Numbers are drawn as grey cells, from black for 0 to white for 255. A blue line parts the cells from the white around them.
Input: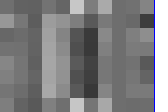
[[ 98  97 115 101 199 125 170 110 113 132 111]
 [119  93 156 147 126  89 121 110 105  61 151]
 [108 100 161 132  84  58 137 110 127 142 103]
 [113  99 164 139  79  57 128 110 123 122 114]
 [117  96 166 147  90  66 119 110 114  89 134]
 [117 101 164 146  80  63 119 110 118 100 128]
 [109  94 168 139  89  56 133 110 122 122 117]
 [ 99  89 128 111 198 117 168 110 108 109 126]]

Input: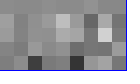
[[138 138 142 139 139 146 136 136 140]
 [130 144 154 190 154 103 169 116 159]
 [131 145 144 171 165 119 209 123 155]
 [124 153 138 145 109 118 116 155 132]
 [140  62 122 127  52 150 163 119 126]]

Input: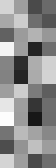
[[158  74 106 212]
 [205 110  83 168]
 [155 179 151  97]
 [158  35 110 244]
 [ 45 173 209 132]
 [ 36 171 211 130]
 [205 123  94 158]
 [158  53 109 230]
 [156  23 108 253]
 [186 163 136 116]
 [147 192 157  77]
 [158  73 110 212]]

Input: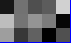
[[114  79  92 209  23]
 [116 148 124   6 189]
 [ 55  97   1  80 158]]

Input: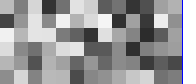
[[126 214  51 113 226 207  92 115  52  80 161 178 187]
 [149 228 137 241 178 218 245  49 161  56 237 144  68]
 [183 228 227 123  97  51 224 167 132  44  92 161 241]
 [137 113 172 220 229  88  89 139  47 128 147 158 220]
 [153  82 179 161 101 150 103 139 131  58  93  72 182]
 [214 131 185 183  75 135 145 171 199 213 114 125 141]]

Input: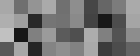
[[111 148 170 112 142  70 102 124 170 168]
 [159  40 117 114 138  67  24  77 165 175]
 [ 23 128 155  91  79 173 128  83 141 193]
 [167  37 132 143 130 169  59  76  99  88]]

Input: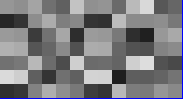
[[143 164 112  96 195 144 148 106 186 217  87 102 150]
 [ 52 141 172 126 136  52  49 188 139 138 142 120  38]
 [149  59 114 167  45 155 152 121  46  32 152 169 154]
 [171  85 102 138  81 172 170 102  82  80 131 139 177]
 [120 184 108  76 207 107 109 100 207 221  82  73 113]
 [206  95  52 112  96 211 210  30  94  93 100 116 218]
 [ 54 130 174 143 120  61  52 184 124 122 150 137  47]]

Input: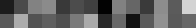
[[ 74 130 139  57  76  64   2 129 102  58 141  91 211  28]
 [172  82  95  79 122 170  40 104  17  90 145  89 103  89]]
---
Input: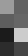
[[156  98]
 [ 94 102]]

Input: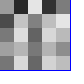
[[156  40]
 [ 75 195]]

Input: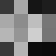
[[ 56 168]
 [169 140]]

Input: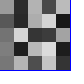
[[155  44]
 [ 88  41]]

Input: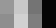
[[152 200]
 [142 209]]

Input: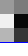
[[154 123]
 [240   8]]

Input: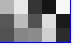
[[182 231]
 [ 87 187]]
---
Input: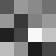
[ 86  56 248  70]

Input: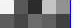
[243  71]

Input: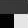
[ 57 229]

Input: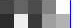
[ 69 238]

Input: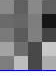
[138 102 127 199]

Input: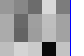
[152 105 157   9]
